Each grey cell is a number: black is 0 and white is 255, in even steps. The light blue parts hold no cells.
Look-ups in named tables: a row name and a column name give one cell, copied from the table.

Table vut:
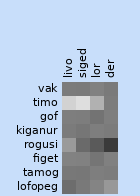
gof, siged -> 125
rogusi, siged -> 106
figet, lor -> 117
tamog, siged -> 119
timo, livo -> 210
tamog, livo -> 120
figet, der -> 128
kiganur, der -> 123
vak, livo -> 123
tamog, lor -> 126
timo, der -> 124
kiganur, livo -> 123
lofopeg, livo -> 109
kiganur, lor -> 126
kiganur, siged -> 118
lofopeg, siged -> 121

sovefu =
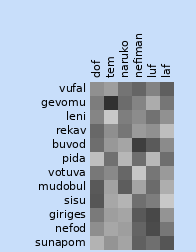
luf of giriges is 72
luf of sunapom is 111
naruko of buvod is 165
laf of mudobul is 174
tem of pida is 112
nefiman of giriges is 89
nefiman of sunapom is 96
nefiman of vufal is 101
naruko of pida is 183
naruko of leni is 126
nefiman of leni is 140
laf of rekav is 190
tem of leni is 200

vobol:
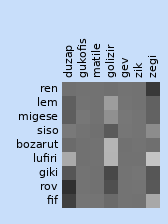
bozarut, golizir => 181
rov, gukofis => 115
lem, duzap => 95
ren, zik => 114
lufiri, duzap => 170
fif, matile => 116
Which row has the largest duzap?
lufiri

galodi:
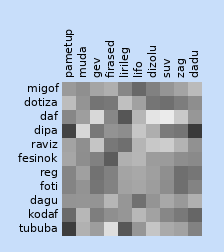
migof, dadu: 187
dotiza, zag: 125
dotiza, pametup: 189
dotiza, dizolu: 117
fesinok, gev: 129
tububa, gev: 157
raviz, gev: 197
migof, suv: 149
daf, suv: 235
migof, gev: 165
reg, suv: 143
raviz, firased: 120
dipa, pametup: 67
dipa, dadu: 58
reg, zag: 111
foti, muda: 147
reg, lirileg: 164
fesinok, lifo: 182
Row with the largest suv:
daf

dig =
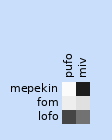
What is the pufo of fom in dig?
238
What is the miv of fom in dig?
224
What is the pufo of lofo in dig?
69
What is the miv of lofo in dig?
114
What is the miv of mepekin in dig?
29
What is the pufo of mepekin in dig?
251
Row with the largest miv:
fom

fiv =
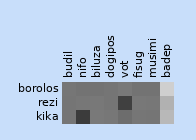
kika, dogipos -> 119
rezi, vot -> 64
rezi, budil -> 117
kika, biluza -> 121
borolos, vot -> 121
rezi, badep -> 177
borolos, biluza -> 115
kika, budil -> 117
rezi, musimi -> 119
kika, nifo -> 59
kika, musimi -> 117
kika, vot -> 109
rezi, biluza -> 120

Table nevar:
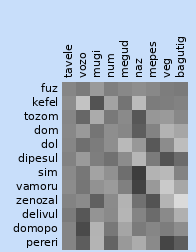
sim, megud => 110
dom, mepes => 131
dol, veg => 140
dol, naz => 152
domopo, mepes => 134
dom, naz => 93
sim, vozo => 119
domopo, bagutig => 141
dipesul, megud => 140
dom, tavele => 136
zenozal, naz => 113
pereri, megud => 153
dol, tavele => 134
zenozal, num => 139
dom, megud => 135
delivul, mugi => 148

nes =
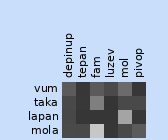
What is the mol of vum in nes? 107
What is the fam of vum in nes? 90
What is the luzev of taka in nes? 53
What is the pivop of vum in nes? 55
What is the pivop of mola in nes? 91
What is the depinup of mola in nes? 74
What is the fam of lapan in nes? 54
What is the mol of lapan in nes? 164
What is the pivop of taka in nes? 73
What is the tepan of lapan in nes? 54
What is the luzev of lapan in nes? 54
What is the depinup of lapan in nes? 72
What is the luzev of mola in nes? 55

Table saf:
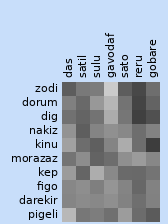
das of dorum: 128
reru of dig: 64
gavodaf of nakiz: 144
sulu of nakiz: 132
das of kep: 155
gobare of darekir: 129
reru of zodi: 72
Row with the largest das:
pigeli

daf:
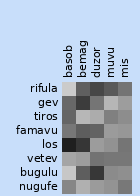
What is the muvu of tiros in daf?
128
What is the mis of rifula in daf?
116
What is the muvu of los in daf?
146
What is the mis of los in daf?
117
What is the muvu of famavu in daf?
155
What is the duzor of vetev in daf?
115
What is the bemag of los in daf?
54
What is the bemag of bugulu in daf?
94
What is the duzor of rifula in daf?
71
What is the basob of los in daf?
31

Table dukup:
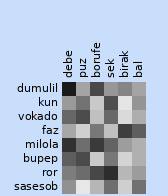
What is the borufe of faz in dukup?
120
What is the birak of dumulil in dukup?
133
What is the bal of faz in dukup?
94
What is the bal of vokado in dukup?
174
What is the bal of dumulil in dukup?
164
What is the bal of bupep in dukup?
176
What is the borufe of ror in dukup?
71
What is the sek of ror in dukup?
45
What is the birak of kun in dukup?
229
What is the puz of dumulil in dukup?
164
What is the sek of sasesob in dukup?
110
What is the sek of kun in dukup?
79
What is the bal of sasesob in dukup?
113
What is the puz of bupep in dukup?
75
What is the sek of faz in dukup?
192
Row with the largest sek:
faz

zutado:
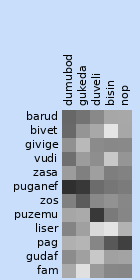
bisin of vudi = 200
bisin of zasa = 126
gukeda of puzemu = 170
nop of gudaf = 163
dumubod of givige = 145
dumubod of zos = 128
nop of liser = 178
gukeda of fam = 224
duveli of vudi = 142
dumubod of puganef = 47
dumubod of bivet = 105
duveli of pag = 134
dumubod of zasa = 156
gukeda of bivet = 149
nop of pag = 64

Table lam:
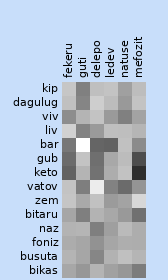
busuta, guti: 166
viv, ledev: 154
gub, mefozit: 77
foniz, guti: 166
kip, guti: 128
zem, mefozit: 215

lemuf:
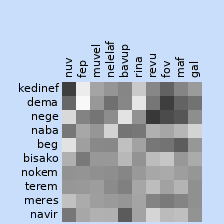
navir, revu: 213
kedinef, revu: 135
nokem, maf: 158
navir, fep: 167
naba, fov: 166
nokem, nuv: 146
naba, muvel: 150
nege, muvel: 117
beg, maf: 93
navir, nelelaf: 176

